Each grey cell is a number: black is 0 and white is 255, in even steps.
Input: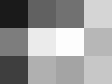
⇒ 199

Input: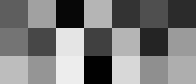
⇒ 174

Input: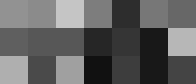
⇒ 68

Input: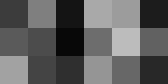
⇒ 40

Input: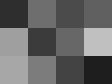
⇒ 30

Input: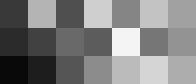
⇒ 173

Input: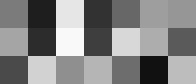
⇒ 189

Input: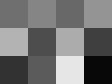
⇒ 8
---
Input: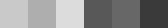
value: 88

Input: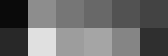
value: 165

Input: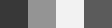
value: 148

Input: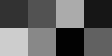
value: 136

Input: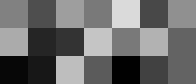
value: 1

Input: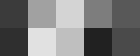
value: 191

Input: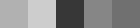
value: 55

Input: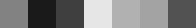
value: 177
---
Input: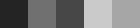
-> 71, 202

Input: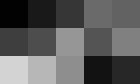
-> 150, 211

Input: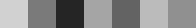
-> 165, 209

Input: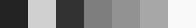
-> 126, 249

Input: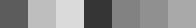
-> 53, 218

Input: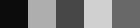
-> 71, 208

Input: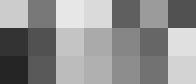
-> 170, 231

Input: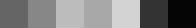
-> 168, 211

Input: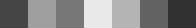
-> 233, 233
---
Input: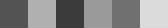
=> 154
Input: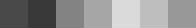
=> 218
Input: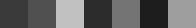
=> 116
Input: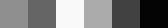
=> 171
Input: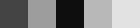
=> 14
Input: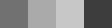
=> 170
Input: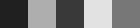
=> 57
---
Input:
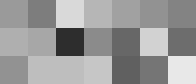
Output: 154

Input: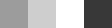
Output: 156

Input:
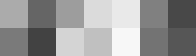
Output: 171

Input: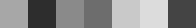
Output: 167

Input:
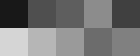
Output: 24

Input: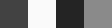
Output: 66

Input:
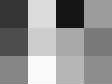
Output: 53

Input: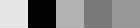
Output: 230
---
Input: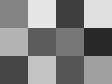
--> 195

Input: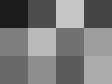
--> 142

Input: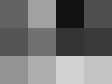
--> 174

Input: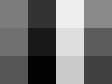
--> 3

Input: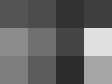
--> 92

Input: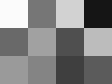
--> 132
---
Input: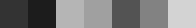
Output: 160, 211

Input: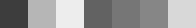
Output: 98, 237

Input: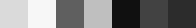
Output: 191, 247

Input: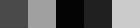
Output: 4, 203

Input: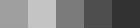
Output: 123, 196

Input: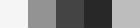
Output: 68, 245

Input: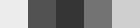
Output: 53, 236

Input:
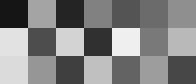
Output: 48, 239

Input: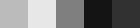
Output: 127, 231
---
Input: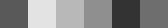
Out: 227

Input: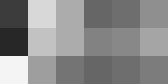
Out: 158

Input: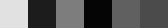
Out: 28

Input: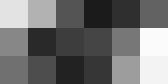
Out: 77

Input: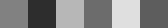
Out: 45

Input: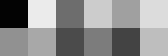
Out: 168

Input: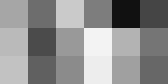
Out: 96

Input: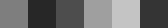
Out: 39

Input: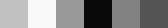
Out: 248
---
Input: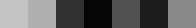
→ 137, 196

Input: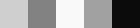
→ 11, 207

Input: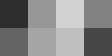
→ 129, 100

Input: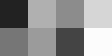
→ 214, 118

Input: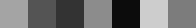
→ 124, 164

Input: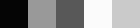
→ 202, 5

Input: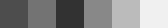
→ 240, 77

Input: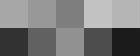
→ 181, 50
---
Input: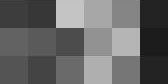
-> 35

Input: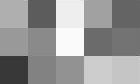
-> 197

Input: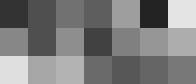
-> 120

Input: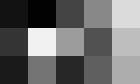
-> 174

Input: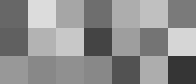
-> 53

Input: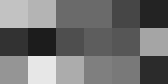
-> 43

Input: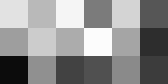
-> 60
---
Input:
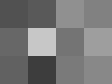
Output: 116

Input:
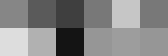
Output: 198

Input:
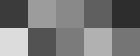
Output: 95

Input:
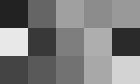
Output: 174

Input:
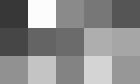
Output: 174

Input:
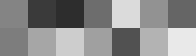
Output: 146

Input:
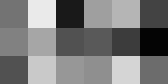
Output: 60

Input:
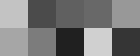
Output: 104

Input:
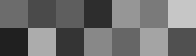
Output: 122
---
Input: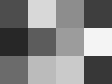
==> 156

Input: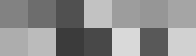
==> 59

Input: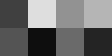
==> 106

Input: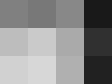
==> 170

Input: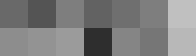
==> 155

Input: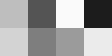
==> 155

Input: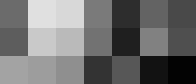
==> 186
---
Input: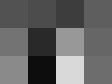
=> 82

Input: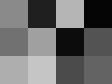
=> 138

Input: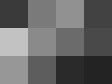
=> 58

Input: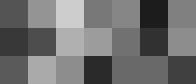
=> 84

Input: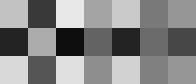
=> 194

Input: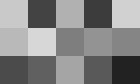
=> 201

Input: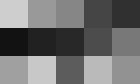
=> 206

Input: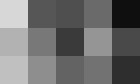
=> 215

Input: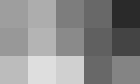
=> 158

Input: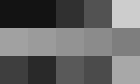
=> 19
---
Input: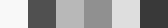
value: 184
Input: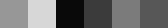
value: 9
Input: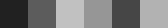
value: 193
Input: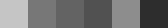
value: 99
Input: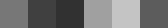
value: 49
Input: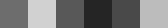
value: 88
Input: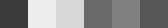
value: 216
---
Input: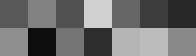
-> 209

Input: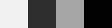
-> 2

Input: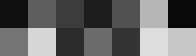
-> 29

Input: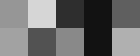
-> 18

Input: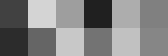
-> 32

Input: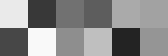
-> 93
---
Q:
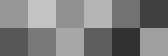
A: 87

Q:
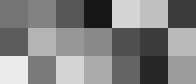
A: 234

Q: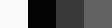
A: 249

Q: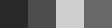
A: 41

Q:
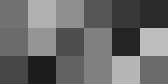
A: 70

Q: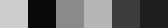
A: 204

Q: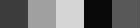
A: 60

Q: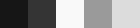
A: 22

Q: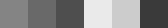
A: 132

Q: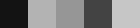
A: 19
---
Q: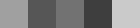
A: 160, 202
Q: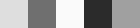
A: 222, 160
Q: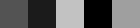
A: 83, 159
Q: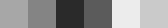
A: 167, 202
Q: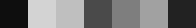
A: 14, 34
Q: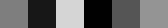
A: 126, 148
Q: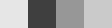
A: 230, 202
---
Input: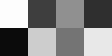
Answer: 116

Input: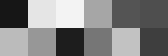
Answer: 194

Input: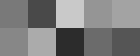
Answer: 107

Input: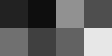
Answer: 98

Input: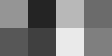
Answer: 234

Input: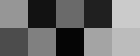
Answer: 164

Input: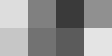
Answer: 91

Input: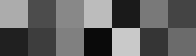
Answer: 53

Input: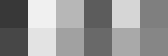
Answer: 169
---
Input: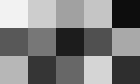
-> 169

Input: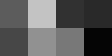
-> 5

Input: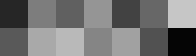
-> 5

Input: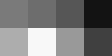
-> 64

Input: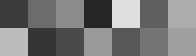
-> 159

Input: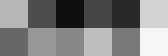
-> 246
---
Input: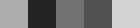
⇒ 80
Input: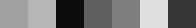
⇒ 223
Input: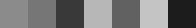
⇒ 196
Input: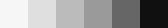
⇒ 102
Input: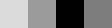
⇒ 1
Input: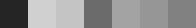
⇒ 150
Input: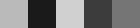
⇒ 60
